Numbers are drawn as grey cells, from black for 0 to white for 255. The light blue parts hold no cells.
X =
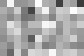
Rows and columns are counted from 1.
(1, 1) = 148
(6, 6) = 227
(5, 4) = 157
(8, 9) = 185
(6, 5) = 92
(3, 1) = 158
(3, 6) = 159
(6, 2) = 165
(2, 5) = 69
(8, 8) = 247
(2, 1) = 174
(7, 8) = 139
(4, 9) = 151
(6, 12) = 151
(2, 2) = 154
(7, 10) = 164
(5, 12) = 154
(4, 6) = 187
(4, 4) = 144
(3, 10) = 184
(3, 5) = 121
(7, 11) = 140
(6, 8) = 146
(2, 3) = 204
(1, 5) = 162
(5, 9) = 143
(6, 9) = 168
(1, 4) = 149
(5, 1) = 152

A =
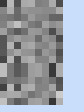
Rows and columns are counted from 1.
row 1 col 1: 56
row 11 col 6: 162
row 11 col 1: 189
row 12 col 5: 153
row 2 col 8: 138
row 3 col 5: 153
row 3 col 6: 134
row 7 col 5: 168
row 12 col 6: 124
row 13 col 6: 131
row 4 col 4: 152
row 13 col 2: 183
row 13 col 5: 174
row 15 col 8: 54
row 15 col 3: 91
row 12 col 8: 114
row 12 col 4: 128
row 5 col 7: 131
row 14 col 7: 153
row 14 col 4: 147
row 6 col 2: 141
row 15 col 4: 107
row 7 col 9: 111
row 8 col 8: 139
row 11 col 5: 157
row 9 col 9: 93
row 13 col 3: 79
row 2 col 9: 170
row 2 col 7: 138
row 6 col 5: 148
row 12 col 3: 118
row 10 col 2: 120
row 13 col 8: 164
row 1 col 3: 83

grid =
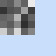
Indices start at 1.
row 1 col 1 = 101
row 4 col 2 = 92
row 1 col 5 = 235
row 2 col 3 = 90
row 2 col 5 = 61
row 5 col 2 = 124
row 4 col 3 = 134
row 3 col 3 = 180

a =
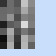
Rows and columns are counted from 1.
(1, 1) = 51
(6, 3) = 55
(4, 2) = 91
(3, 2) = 147
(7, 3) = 45
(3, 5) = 119
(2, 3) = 100
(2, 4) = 168
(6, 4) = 176

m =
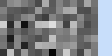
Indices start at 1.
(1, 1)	94
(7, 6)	179
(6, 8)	193
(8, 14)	122
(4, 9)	157
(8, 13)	162
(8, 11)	121
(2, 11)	173
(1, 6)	74
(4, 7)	193
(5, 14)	101
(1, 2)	136
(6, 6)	79
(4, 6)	188
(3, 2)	79
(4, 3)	155
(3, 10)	83
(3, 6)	82
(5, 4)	84
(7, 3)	136
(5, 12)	90
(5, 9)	133
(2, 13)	77
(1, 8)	89
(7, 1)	119
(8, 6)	79
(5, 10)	123
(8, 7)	111
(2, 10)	168
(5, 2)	77
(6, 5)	94
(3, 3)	95

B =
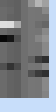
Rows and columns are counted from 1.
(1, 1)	102
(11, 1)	107
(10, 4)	111
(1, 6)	181
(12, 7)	136
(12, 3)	96
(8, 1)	107
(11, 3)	96
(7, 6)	117
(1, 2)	99
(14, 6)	117
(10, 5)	118
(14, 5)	118
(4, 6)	109
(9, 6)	62
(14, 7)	131
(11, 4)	111
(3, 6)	117
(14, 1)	107
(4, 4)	111
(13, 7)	136
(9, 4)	111
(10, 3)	74
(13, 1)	107
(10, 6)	117
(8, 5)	118
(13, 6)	117
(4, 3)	169
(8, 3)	96

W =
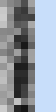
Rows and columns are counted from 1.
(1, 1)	159
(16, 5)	96
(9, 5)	161
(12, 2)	148
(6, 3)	45
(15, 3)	194
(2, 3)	69
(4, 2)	145
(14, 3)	36
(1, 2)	135
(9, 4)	53
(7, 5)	97
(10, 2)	177
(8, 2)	114
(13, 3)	38
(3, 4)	68
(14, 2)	169
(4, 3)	88
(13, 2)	157
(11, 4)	44
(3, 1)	204
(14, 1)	156
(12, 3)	35
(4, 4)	95
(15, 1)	163
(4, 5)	168

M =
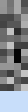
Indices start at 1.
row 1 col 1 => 150
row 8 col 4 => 166
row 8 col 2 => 108
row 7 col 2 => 194
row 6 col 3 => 102
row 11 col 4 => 195
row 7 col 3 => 67
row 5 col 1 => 107
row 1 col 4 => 79
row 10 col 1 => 150
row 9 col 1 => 102
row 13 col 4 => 195
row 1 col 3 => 168
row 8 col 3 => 4
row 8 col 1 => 71
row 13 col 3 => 131

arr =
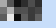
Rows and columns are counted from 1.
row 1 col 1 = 169
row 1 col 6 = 46
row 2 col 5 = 59
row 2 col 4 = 81
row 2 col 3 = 78
